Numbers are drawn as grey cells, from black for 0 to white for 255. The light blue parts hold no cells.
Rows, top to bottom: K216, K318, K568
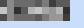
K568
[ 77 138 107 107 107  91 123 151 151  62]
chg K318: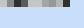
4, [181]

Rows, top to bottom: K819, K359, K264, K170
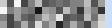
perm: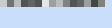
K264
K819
[202  83 246  69 129 188  83  99 114  99 129 129 188  83 158]
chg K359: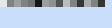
0, [246]
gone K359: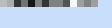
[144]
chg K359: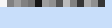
13, [129]

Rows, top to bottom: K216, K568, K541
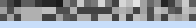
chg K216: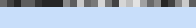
8, [26]
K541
[ 78 161  66 176 176 176  66  66 161  93  78 176 176  78 190 190  66 190
  66 190 176  78 161  66 176 161 176  78]
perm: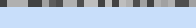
K541
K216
[105  66  38  93  93  53  38  38  26 137  93 202 105 121 214 121  66 214
 190 226 161 105 137  38  66 137 202  93]
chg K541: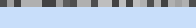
22, [161]
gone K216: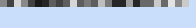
[53]

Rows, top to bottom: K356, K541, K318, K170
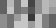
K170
[142 114 198 198 155 198 127  98]
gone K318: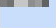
[57]
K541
[ 98 198 114 127  84 142 184 155]
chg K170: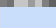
0, [142]
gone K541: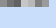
[84]
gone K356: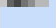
[171]

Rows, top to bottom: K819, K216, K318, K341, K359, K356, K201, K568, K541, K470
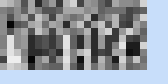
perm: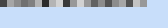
K359
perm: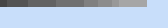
K216
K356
[128 226 140 152  43  69  83  57  98 226  98  43 152  43 152  57  57 195
  69  57 112]

